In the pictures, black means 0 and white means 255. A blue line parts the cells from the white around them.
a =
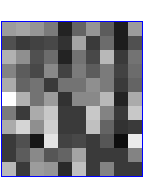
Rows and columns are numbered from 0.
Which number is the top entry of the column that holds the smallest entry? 29
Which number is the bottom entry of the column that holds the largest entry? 184
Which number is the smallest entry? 14
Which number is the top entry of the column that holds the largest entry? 156
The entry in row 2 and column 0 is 177
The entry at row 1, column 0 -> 80
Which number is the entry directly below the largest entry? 123
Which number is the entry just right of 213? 143
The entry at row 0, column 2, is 149
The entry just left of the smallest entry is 86
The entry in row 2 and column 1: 143
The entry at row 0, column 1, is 164
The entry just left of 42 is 149
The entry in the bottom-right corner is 58
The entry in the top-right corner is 156
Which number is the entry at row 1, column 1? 58

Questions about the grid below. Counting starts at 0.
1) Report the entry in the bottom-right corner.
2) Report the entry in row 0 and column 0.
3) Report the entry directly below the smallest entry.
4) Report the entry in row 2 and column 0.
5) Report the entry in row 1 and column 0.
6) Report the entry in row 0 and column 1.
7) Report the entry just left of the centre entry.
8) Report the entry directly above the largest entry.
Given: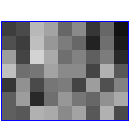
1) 74
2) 61
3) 26
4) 157
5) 80
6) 74
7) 163
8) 191

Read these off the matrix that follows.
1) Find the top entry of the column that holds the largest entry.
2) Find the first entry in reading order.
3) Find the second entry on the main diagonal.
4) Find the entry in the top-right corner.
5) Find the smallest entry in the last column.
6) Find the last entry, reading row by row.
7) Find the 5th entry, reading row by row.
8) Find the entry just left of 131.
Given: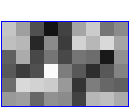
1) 19
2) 197
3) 183
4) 139
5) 96
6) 171
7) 66
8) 88

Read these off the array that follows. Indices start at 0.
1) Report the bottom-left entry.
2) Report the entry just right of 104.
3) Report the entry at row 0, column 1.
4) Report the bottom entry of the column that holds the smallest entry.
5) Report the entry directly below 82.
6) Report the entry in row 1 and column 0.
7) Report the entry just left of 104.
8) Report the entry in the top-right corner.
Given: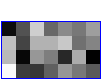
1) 250
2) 138
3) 82
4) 90
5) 68
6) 192
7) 206
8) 158

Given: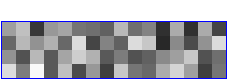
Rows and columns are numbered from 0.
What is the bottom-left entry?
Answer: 220
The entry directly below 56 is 146
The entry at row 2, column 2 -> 184
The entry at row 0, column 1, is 192
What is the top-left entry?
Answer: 159
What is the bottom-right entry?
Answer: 117
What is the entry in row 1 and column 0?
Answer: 104
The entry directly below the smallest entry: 138
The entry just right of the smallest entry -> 138
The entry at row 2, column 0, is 146
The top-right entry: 69
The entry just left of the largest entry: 124
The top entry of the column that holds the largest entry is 56
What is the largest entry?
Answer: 249

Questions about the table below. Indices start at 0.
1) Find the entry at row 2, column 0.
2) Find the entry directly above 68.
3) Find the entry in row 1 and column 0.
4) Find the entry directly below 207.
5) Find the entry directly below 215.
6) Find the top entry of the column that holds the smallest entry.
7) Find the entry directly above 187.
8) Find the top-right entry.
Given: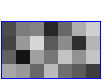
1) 97
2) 76
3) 68
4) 180
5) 160
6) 124
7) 118
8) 207
